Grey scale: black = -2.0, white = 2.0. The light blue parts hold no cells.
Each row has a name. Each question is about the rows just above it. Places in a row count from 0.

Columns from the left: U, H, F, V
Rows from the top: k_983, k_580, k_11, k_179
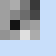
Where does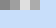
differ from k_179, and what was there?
0, [0.3]
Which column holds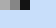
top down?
H
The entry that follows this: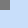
[-1.1]
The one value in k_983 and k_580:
[0.5]
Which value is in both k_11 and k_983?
[0.5]
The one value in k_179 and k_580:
[0.5]

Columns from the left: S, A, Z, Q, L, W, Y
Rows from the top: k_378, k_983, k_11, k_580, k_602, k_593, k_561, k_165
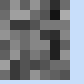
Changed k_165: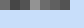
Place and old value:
1, [-1.1]
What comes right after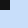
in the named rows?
[0.7]
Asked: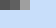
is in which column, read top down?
S
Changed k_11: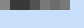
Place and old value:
5, [-0.1]
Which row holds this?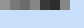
k_580
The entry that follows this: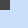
[-0.7]
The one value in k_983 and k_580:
[-0.3]

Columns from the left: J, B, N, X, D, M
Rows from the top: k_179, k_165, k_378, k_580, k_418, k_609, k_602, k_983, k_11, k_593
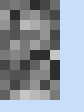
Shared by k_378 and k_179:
[-0.3]
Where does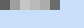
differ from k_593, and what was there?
5, [-0.1]
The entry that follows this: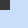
[-0.5]
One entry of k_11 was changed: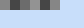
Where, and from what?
0, [-0.1]
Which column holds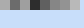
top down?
X

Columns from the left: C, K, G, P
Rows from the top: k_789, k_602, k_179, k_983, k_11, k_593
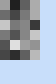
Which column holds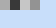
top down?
P
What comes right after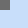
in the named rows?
[-0.9]
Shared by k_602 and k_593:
[-0.9]
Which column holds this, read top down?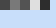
K

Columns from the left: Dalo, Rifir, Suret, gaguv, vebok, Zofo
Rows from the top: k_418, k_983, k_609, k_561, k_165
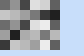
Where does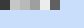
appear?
k_165
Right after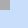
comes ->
[0.9]

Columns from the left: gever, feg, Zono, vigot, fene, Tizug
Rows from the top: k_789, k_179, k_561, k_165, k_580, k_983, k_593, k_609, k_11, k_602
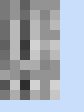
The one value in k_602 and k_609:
[0.3]
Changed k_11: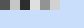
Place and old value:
3, [1.3]
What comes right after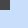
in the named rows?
[1.1]
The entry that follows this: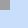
[0.3]

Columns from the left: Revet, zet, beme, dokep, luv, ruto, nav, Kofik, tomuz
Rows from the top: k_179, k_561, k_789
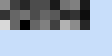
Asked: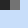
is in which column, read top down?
beme
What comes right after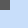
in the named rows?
[-1.4]
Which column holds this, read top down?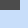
dokep
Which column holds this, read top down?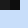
tomuz

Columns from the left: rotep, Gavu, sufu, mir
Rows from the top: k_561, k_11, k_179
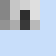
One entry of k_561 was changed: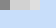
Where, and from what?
1, [1.1]
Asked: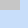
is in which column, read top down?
Gavu

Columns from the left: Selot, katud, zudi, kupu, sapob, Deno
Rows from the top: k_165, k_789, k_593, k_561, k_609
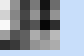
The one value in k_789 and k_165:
[0.3]
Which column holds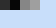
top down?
sapob
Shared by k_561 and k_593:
[-0.7]
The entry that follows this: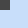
[0.3]
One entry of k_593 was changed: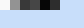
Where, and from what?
3, [-0.7]
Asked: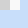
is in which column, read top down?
Selot
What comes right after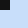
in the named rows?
[-0.3]

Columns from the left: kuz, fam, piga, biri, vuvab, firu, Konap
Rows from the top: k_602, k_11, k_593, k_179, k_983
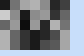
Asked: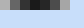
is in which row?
k_179
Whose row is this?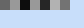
k_593

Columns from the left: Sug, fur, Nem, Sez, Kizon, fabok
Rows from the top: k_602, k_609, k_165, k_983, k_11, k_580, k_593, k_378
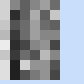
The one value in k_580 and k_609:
[1.1]
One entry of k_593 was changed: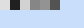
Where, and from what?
3, [0.3]
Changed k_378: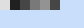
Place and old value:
2, [-0.7]
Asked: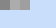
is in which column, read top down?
Sez
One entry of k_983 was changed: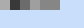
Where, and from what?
0, [0.9]
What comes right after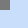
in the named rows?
[0.3]

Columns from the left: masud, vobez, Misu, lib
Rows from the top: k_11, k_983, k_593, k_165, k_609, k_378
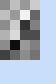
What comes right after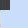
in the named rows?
[-0.4]
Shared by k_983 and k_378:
[-0.4]
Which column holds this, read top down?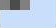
lib
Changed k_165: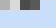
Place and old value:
3, [-0.8]
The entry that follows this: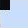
[0.4]
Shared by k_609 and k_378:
[0.2]

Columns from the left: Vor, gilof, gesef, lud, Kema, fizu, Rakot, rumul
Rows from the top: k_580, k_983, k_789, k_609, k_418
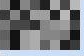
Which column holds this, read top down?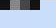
gilof
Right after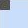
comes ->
[-1.5]
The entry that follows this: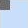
[-1.7]
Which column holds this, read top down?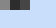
gesef
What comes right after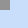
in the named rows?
[0.5]
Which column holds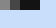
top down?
gilof

